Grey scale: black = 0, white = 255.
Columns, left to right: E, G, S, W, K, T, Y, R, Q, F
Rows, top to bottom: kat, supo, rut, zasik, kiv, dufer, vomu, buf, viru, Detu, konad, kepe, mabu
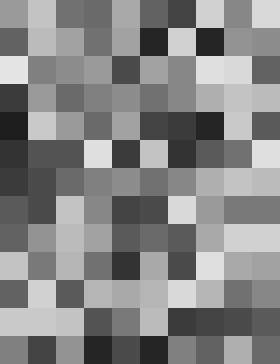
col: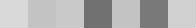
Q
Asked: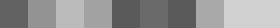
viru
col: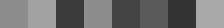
K
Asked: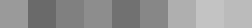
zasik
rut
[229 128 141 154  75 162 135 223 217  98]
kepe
[201 201 195  83 121 187  59  67  75  90]

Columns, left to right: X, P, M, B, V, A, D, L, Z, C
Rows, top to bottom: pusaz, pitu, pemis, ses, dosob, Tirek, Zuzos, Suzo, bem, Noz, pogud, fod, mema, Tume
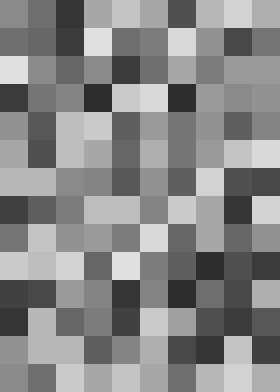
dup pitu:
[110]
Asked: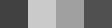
fod
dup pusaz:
[167]

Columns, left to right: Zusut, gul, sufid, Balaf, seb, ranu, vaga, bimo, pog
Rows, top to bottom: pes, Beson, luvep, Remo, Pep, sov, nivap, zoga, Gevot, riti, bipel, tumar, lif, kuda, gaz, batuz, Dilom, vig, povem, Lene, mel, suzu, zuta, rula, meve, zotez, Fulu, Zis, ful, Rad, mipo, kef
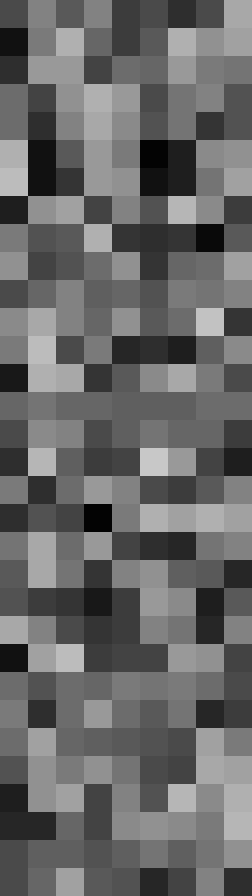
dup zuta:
[130]
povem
[ 46  82  67   3 122 176 161 176 161]
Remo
[108  67 145 176 153  74 116 130  82]
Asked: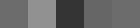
riti
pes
[ 74 130  89 130  60  74  46  74 168]
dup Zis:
[145]

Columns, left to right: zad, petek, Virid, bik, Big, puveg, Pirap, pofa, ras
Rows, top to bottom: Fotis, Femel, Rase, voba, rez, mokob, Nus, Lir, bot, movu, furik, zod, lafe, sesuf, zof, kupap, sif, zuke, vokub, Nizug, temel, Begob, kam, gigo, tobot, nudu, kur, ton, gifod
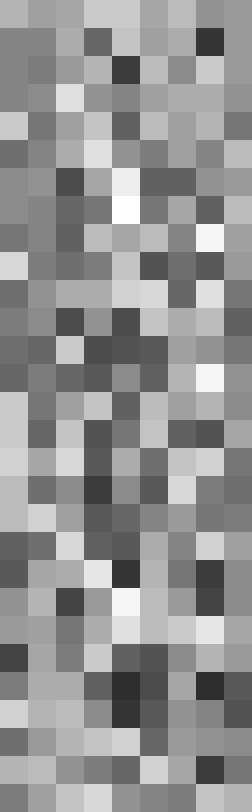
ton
[180 187 146 124 103 209 166  60 118]
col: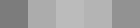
Virid

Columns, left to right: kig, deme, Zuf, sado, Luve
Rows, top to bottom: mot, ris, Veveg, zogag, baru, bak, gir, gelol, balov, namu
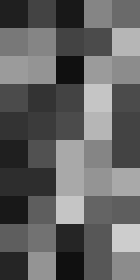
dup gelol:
[94]
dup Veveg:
[155]
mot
[ 31  67  24 133 106]
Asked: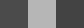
baru
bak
[ 31  81 169 133  67]

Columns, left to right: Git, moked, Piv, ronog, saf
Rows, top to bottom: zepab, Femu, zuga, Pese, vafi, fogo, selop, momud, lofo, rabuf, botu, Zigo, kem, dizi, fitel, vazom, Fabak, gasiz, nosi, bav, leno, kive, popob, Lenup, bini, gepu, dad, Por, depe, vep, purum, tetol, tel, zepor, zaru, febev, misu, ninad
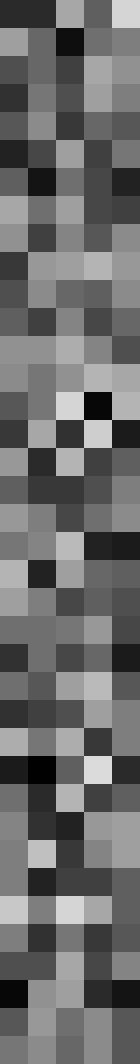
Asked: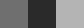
depe
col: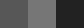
saf
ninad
[118 139 103 139  87]

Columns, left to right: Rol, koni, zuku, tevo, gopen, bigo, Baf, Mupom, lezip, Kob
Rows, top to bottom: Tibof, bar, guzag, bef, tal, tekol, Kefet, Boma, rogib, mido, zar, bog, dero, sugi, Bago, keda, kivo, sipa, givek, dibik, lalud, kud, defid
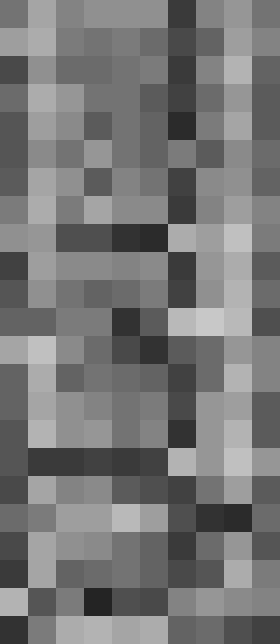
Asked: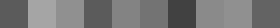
Kefet
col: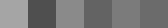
tevo
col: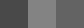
Baf

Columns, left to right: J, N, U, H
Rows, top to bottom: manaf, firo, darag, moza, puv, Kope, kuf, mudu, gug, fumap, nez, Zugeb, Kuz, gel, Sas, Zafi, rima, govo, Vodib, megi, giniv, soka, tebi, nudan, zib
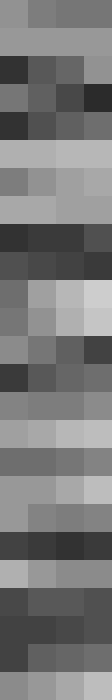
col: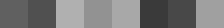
N
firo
[152 152 152 152]
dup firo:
[152]
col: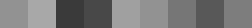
N
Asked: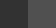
puv
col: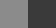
J
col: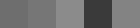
J

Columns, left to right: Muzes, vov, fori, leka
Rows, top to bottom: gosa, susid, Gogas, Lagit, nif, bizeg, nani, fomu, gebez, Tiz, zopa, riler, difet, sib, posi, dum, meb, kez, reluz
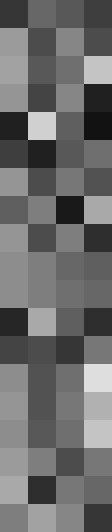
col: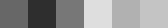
leka
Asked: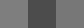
meb
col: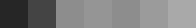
Muzes
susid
[155  76 134  76]
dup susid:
[76]
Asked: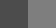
gebez

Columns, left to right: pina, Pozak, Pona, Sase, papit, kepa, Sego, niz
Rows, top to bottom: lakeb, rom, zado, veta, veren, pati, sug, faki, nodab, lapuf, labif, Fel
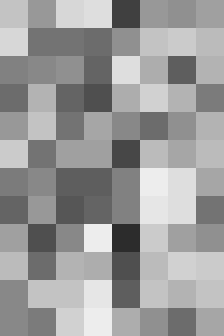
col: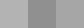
Sego
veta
[108 179 100  79 173 209 179 123]
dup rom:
[115]
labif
[136 195 195 230  94 195 179 195]
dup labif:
[195]

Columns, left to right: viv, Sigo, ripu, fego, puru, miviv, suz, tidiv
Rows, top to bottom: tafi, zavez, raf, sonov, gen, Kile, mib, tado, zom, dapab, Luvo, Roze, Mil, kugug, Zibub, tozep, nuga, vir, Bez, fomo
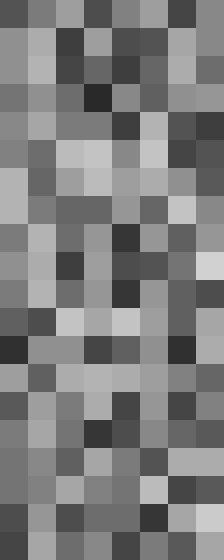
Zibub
[ 89 158 123 172  69 150  69 129]
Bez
[ 77 150  77 109 109  54 166 203]
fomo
[ 69 166 109 136  69 123  89 166]
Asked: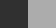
Mil
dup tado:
[102]

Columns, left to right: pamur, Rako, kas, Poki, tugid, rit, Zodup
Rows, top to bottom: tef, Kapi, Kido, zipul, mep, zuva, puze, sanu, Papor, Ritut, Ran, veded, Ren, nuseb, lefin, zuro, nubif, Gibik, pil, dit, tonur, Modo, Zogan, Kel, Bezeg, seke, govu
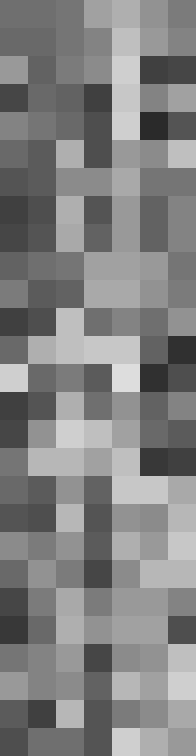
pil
[ 84  78 183  84 146 139 183]
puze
[ 84  91 139 139 169 117 117]

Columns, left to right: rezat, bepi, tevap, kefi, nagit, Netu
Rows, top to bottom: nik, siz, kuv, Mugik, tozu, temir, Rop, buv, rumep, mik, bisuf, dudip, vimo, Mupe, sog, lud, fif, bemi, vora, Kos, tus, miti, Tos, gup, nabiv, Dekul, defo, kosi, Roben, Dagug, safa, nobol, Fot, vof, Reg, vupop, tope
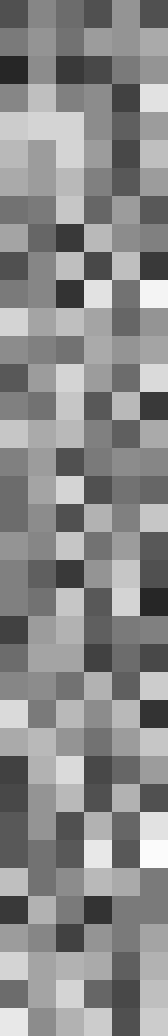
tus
[128  95  57 148 198  80]
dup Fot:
[122]
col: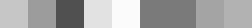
Netu
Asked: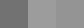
siz
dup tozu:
[212]
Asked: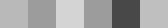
temir

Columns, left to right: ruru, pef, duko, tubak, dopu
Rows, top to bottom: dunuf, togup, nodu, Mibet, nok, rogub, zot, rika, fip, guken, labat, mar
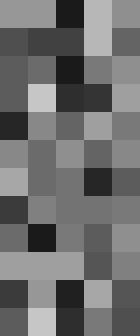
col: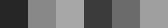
ruru
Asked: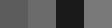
nodu
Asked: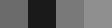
nodu
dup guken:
[159]
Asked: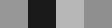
dunuf
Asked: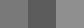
fip
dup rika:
[115]

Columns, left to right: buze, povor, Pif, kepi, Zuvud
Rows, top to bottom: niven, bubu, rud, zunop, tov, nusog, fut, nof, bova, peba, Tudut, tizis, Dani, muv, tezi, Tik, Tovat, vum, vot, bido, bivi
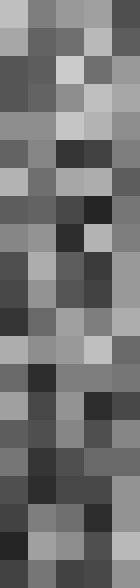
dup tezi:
[72]
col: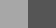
buze
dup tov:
[141]
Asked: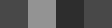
tezi
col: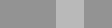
Zuvud
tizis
[ 53 105 160 126 173]

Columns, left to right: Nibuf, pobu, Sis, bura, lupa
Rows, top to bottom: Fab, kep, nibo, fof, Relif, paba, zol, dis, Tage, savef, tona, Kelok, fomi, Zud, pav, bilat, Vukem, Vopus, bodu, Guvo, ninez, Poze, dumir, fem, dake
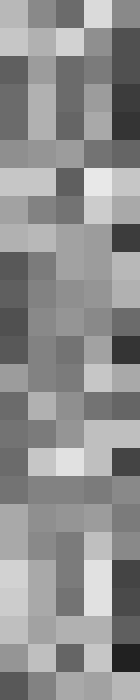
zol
[198 198  95 232 198]
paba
[143 149 156 115 101]
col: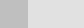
bura
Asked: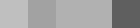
dumir
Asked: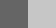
fem
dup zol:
[198]
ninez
[210 169 123 225  68]

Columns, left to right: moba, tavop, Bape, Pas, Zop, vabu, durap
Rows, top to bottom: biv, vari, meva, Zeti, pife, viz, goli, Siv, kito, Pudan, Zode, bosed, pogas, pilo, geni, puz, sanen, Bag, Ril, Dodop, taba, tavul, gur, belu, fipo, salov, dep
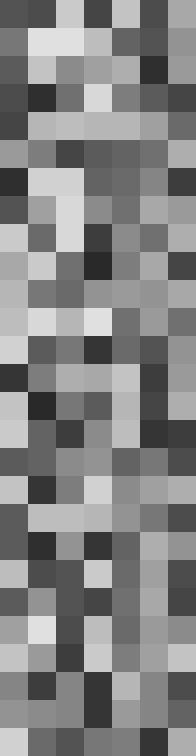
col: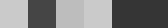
Pas
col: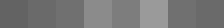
Zop
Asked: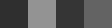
Dodop
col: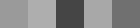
durap
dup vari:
[224]
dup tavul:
[69]

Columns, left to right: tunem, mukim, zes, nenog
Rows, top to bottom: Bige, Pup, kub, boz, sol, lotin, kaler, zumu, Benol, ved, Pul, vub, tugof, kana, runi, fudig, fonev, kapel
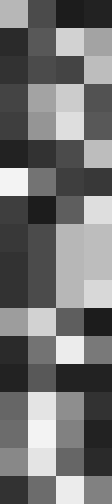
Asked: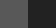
kana
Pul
[ 50  75 183 216]
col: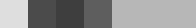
zes
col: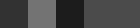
mukim
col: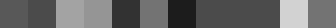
mukim
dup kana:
[34]

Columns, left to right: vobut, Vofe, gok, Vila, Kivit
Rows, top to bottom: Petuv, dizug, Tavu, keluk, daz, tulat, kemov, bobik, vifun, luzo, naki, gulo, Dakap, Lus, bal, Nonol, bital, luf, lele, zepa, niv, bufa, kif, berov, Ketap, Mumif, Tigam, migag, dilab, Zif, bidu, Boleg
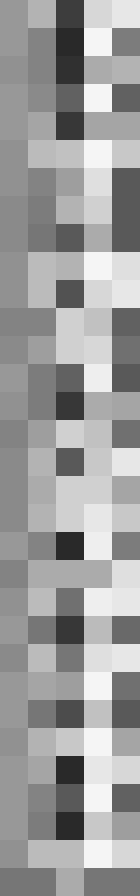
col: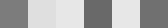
Kivit
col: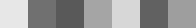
Kivit
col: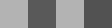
gok
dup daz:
[165]
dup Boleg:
[118]
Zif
[152 124  41 200 158]
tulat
[145 187 193 245 200]

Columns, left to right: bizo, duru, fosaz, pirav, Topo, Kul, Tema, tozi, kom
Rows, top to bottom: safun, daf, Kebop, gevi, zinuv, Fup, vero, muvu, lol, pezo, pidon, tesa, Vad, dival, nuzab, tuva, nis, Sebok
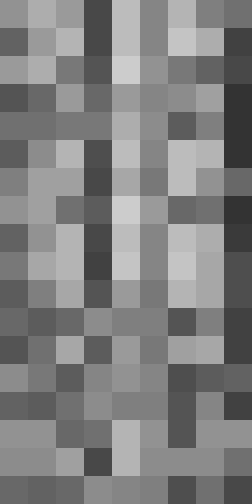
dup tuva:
[146]
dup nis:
[140]

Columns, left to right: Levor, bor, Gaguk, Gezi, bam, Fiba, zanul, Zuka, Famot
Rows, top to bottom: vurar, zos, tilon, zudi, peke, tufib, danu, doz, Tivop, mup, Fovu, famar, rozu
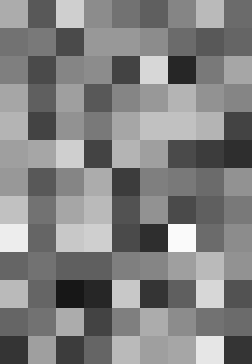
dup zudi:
[133]
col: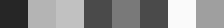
zanul
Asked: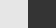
rozu
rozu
[ 52 159  60 101 186 159 166 230  52]

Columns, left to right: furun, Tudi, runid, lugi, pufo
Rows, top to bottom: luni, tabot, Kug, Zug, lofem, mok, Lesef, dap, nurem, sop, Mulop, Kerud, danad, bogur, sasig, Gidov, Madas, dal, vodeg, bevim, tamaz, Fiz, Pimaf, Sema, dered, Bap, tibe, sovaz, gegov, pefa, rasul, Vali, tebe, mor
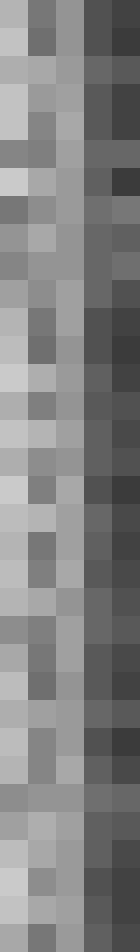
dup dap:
[119]
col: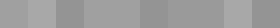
runid
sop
[133 148 148 103 111]
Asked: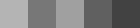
bevim
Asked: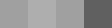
pefa

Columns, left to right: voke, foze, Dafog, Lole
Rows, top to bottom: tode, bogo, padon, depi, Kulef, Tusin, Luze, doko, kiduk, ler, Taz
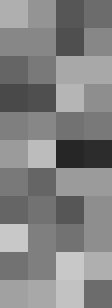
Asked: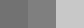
ler
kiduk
[200 127 114 142]
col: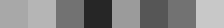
Dafog
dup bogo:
[135]

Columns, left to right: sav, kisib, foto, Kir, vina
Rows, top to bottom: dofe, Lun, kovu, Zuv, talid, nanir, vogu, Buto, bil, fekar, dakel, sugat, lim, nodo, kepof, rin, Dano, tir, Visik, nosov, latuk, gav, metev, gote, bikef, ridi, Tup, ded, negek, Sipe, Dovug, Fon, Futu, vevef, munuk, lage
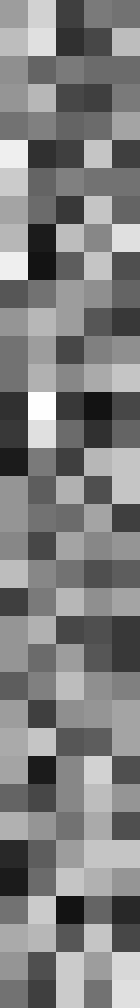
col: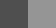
vina
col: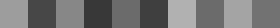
foto
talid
[114 128 100 107 164]

